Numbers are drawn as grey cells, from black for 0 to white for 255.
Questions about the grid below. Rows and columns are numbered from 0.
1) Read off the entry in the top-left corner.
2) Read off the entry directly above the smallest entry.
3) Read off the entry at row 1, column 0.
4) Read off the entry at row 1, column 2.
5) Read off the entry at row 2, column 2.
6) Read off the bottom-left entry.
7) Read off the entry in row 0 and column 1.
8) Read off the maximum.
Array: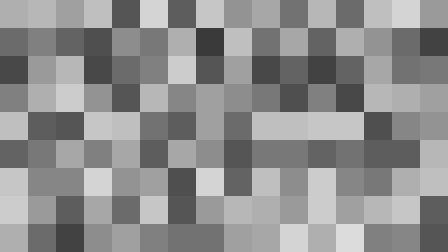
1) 175
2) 198
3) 107
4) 99
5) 183
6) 175
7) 183
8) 220

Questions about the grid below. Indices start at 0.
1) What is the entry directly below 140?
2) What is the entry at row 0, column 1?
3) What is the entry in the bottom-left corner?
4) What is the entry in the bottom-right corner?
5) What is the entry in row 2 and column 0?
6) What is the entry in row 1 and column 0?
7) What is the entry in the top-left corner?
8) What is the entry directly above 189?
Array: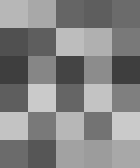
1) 195
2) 168
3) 107
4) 168
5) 62
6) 80
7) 183
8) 101

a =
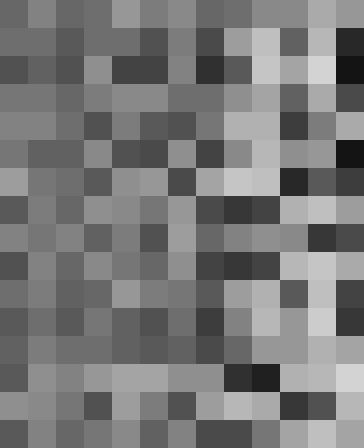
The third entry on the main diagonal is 81
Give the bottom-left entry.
89
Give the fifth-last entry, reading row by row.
74
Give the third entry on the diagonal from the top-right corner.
164
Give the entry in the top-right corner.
151
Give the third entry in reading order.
103
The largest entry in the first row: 170
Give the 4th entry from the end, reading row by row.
118
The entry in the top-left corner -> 103
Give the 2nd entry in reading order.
130
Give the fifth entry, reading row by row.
151
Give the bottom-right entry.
164
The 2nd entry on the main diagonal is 110
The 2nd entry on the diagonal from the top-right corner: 183
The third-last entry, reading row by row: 164
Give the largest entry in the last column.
211
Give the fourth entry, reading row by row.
110

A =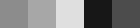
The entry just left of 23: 223
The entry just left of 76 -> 23

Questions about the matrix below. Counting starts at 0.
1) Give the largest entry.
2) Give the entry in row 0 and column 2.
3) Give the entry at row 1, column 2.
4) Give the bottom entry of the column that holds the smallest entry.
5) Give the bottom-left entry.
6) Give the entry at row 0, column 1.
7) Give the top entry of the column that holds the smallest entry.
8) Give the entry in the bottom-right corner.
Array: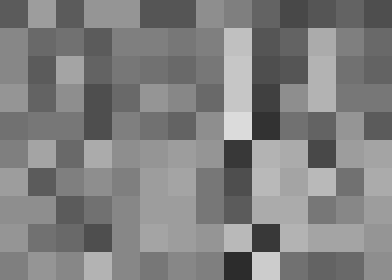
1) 219
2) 91
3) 113
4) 44
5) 127
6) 157
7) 127
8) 142

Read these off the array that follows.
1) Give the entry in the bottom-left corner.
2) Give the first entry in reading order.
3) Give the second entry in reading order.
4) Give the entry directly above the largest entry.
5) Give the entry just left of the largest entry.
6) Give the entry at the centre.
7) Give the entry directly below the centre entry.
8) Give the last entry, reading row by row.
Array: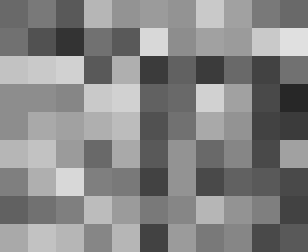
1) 169
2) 105
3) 121
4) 105
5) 201
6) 81
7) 89
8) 89

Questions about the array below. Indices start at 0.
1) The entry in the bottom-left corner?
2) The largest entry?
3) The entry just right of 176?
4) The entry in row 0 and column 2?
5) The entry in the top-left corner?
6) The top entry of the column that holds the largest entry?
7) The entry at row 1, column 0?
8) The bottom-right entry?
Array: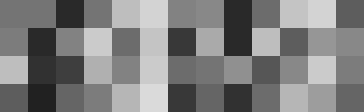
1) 93
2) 218
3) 130
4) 41
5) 116
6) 211
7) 124
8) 101

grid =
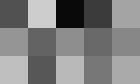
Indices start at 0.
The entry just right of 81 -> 205
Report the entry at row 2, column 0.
191
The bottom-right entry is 170
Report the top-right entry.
164

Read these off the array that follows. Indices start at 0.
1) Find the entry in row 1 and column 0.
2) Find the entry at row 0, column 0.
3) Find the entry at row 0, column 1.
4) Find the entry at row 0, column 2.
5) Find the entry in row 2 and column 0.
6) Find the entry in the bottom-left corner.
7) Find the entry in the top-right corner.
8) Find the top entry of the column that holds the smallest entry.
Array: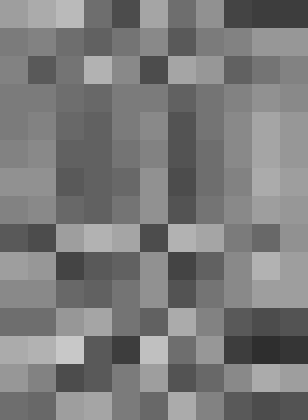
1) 123
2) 158
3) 171
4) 186
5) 130
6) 110
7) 61
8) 61
